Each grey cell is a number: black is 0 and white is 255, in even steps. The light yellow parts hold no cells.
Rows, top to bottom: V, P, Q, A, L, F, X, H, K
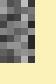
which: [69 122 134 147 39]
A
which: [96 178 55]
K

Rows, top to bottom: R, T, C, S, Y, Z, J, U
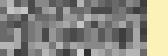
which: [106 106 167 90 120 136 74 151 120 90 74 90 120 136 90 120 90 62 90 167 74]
Z
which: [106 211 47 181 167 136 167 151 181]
U
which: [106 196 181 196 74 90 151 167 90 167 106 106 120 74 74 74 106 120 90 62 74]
T

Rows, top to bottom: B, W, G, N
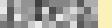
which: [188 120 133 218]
N
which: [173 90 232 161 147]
G
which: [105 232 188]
G
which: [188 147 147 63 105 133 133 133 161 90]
B
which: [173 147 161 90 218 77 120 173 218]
W
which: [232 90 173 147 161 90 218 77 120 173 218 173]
W

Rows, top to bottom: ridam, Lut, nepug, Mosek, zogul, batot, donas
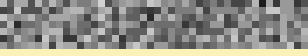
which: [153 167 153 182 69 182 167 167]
donas
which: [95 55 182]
batot
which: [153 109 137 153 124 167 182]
zogul

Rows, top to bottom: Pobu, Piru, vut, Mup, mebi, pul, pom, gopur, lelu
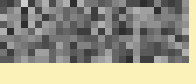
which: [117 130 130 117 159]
vut
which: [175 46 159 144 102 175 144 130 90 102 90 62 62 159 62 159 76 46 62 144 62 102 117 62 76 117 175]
mebi
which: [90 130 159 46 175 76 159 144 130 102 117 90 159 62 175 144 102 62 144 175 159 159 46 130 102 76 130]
Piru
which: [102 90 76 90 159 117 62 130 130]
pom
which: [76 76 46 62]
Pobu

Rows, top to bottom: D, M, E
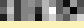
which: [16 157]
D
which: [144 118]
D
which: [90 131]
M
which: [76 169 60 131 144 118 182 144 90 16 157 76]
D

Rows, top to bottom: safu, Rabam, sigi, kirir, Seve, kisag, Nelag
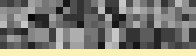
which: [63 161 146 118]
safu
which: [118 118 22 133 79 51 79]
Rabam
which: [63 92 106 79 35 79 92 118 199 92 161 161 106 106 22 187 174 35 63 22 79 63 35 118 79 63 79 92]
Nelag
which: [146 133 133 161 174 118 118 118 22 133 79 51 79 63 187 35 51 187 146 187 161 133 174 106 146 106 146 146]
Rabam
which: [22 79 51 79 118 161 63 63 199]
safu

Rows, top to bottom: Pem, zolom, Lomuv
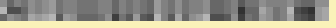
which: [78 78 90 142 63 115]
Lomuv
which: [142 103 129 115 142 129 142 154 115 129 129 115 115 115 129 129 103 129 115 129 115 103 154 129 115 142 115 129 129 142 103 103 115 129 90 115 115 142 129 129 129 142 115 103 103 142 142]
Pem
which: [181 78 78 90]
Lomuv
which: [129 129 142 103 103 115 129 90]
Pem
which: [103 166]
zolom

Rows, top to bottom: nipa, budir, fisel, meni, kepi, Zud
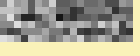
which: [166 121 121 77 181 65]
kepi
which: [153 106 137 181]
Zud
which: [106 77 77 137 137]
fisel

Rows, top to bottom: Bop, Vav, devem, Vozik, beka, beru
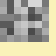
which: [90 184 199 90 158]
Vav
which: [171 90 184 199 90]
Vav
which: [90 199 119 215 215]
Bop
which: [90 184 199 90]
Vav

